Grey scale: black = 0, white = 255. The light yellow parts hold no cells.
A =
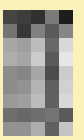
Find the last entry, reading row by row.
196
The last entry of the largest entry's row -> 230
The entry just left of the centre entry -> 134
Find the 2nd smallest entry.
49
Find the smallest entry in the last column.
29
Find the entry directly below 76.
96
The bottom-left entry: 146
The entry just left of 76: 166
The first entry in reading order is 69
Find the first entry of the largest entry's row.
173
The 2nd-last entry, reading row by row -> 96
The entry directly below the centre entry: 180
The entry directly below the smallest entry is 134
